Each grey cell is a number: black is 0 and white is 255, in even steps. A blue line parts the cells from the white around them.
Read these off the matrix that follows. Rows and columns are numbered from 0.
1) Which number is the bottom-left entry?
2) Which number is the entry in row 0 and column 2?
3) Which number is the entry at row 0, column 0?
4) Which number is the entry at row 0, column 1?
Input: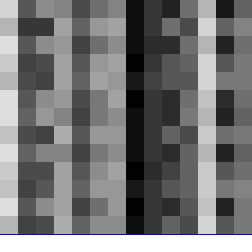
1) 181
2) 140
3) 212
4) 87

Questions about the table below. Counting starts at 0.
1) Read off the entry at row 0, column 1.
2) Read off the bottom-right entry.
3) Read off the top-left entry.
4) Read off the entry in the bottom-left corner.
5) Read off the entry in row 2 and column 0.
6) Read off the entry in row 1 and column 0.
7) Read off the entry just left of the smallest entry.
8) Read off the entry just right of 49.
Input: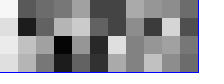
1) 89
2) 108
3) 247
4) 223
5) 235
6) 223
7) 161
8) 170

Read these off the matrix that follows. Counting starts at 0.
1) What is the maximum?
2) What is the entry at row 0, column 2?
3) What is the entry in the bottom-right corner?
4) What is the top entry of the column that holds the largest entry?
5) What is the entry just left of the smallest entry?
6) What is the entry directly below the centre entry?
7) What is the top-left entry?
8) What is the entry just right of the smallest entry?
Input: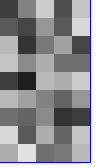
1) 226
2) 205
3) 185
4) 130
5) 61
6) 130
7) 61
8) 185

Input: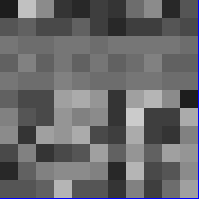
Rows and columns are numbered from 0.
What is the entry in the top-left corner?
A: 29
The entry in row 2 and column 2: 109
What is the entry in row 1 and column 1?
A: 97
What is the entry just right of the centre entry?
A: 52
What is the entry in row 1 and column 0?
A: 85
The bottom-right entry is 160
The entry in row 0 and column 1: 193
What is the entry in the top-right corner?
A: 85
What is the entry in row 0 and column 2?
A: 139
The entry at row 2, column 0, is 118
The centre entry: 149
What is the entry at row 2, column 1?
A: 109
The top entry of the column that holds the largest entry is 109
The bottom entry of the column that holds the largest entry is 129
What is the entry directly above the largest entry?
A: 160
